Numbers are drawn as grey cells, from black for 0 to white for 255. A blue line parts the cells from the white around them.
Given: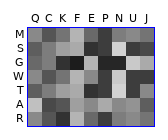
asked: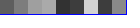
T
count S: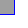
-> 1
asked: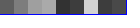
S
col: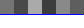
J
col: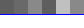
Q

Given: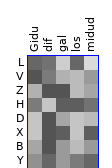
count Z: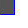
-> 2
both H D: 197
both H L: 114

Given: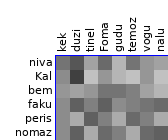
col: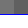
Foma
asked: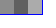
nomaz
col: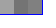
vogu

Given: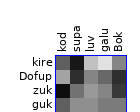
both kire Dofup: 133
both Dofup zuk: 133
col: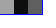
kod
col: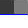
Bok
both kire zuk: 133
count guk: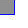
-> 2

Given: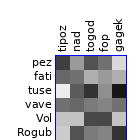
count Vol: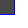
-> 2
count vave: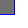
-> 2
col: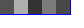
togod
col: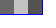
nad
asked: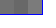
vave

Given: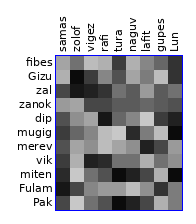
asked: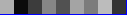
Gizu
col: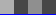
lafit
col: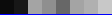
zolof
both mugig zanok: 103
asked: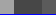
zanok
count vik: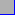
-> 2

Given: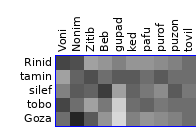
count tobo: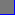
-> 2
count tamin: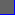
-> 1
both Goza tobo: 110
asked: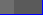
tamin
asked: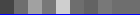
tobo
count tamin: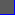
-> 3

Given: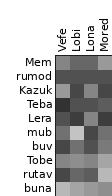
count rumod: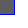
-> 0
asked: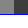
Lera
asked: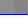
Tobe
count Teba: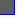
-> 1

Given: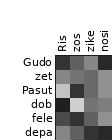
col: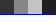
Ris
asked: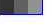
fele
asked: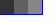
Gudo
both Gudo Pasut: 51
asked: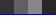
Gudo
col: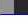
nosi
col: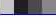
Ris

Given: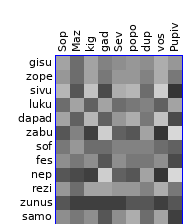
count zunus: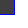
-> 5
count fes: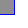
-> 4

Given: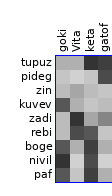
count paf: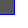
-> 1
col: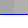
Vita
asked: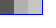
kuvev
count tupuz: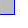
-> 0
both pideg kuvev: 197
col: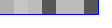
goki
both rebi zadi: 188

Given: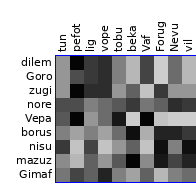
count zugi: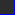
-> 2
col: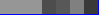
tun

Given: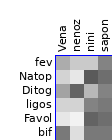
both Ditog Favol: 99
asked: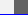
Favol
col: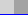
Vena
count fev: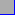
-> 1
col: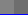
sapon
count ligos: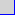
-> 2
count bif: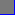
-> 3

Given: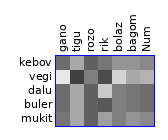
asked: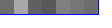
buler
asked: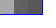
buler
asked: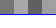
mukit

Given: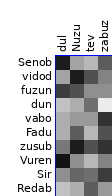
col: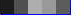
Nuzu
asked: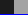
Senob
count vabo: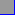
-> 2
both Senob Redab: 92
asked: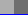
dun
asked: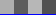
Fadu

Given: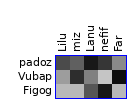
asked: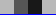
Figog
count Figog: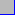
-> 3

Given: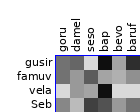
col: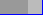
damel
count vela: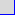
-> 3
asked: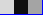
gusir

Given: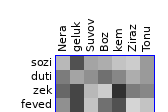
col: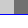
Boz
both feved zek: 69
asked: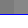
zek
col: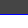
geluk
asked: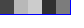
zek
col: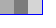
Ziraz
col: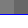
Nera

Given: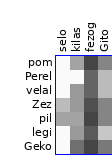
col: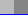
Gito
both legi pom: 250
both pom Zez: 133
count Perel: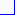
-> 2

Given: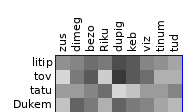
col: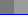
dimeg
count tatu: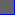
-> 0

